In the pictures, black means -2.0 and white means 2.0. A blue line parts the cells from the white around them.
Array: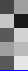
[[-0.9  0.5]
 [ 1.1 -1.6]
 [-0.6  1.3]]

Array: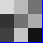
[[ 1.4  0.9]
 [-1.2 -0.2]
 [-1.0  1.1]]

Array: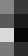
[[ 0.1 -1.1]
 [-0.6 -1.6]
 [ 1.4 -1.9]]

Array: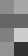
[[ 0.2  0.6]
 [-0.4 -0.4]
 [ 0.0  1.2]]

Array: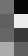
[[-0.2 -1.9]
 [-0.5  1.7]
 [-0.4 -1.1]]

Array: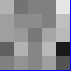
[[ 0.8 -0.2]
 [ 0.5  0.2]
 [ 0.5  0.4]]

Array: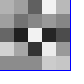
[[ 0.8  0.5]
 [ 0.5 -0.2]
 [-0.4 -1.5]]

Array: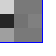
[[ 1.3 -0.1]
 [-1.4 -0.2]
 [ 0.5 -0.1]]

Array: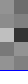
[[ 0.3 -0.3]
 [ 0.2  0.0]
 [ 1.0 -1.2]]
